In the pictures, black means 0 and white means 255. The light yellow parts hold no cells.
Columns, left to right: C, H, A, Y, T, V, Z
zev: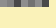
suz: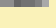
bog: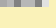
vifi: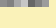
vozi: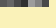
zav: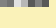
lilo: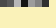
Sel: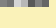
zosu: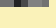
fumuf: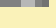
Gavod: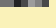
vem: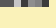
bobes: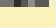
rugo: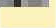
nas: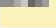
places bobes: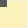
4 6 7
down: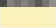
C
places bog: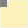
3 6
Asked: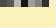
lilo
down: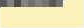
C
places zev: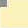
1 4 6
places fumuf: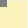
1 2 3 6

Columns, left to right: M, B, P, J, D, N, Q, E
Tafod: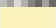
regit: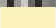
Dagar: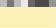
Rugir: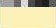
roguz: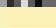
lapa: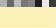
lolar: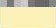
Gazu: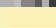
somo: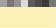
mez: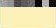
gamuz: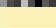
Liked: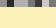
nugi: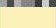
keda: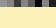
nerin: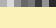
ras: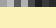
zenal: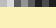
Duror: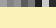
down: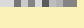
J
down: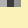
P

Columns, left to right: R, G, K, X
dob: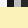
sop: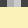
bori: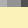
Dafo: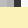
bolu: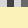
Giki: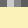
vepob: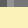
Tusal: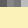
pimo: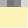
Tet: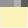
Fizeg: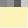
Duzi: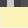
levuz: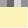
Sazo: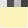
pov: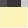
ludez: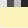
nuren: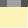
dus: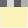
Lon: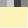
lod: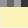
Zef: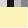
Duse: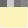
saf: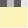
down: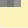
G
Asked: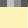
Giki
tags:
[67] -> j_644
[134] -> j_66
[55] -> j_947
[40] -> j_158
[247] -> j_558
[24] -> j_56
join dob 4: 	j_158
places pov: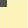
1
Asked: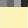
lod

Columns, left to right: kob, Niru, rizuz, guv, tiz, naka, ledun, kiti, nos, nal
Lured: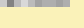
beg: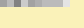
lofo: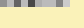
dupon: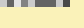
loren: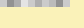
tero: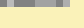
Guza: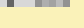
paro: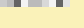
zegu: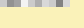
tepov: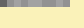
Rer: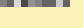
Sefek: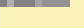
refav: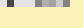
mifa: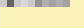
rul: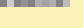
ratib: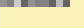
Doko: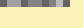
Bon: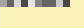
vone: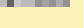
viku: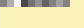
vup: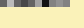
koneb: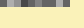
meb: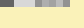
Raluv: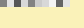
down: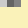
kob
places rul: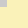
2
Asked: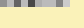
lofo
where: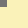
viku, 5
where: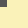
Raluv, 3
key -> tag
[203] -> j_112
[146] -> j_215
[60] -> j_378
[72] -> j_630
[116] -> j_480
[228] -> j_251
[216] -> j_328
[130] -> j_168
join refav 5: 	j_251

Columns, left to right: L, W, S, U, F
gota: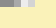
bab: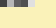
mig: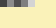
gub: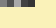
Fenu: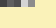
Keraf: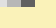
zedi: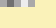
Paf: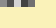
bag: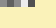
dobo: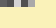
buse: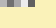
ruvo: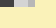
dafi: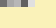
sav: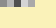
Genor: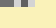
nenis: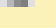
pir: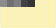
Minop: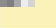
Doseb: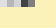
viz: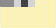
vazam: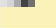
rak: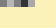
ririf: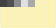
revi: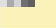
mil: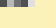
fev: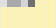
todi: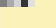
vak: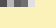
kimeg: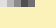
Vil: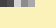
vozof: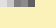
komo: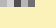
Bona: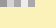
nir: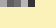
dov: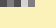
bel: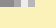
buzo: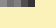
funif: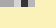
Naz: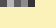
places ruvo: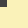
1 2
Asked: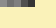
buzo
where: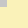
vozof, 2
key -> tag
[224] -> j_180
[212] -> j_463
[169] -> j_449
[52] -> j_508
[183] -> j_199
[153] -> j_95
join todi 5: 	j_180
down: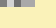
F
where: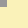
Bona, 1

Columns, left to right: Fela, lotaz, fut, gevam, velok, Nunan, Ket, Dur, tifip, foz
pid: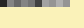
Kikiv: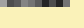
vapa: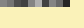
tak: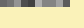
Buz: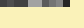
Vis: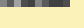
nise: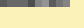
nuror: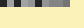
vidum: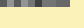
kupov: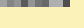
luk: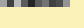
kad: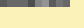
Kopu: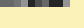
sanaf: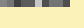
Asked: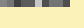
sanaf
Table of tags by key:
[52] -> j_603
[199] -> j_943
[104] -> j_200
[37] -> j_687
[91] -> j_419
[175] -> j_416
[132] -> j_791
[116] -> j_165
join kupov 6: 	j_165

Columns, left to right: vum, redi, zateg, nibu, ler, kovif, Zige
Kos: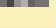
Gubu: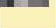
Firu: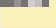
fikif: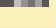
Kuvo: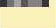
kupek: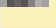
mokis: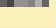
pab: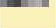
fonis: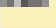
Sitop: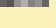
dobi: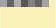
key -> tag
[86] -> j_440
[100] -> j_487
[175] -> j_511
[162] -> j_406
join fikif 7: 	j_440
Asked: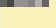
mokis
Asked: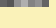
Sitop
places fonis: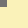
2 5 6

